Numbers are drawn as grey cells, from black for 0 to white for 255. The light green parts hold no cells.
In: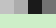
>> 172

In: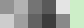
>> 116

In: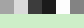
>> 27

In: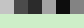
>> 163

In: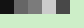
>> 123

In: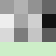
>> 178

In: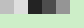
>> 35
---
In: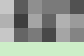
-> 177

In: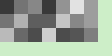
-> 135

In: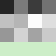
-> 252

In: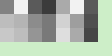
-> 158

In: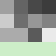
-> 151

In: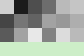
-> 152

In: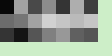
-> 186

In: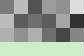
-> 165

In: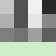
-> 229
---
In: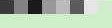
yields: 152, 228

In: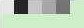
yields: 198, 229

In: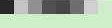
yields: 80, 207

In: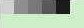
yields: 120, 208

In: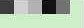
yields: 178, 209

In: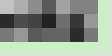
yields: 34, 194
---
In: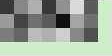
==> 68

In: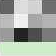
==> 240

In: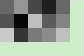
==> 7

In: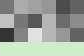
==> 119

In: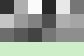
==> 154

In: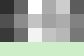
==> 140

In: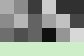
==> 182

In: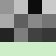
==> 95

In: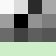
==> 0
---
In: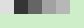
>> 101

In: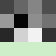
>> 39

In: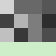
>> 56

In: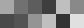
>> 62

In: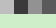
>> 90

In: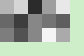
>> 61
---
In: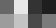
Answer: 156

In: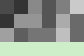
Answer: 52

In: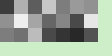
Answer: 145

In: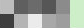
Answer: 62

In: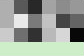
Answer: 175

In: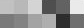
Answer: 122
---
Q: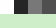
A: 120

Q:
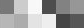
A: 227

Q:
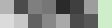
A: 97

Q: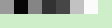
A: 133

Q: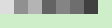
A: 180

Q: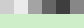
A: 164

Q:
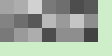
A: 173
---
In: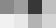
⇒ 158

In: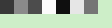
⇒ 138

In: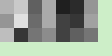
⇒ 201

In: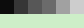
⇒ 54

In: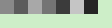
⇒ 92

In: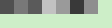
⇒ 120

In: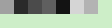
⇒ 42

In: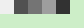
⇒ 81
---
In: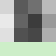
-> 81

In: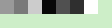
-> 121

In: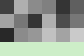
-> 139

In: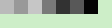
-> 153

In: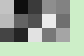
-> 36

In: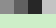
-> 96

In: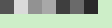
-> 218

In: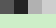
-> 35
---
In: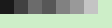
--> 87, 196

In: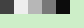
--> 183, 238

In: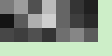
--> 207, 207

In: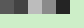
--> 188, 188

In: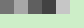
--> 95, 198

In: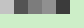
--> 124, 195

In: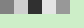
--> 48, 228

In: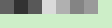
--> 218, 218

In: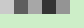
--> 167, 202

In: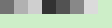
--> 50, 219
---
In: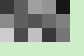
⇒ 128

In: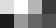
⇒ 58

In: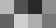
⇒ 142

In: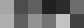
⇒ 108

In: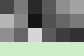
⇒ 122

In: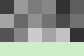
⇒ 114
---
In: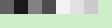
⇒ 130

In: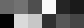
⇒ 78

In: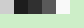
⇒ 48

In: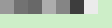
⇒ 104

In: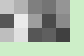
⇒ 127

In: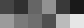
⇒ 101
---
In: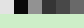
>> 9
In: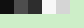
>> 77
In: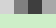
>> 128
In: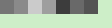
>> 138
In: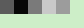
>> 7
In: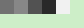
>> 135
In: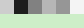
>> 29
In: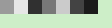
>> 230
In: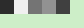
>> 240
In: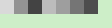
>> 147
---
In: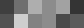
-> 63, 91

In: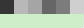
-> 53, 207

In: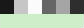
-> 24, 46

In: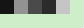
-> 20, 197

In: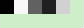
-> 2, 209

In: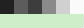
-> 33, 250

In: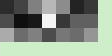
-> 44, 149
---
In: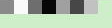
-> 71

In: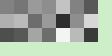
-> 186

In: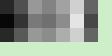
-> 208

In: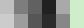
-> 43

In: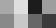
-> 103

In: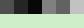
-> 98

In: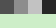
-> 194

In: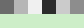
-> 203
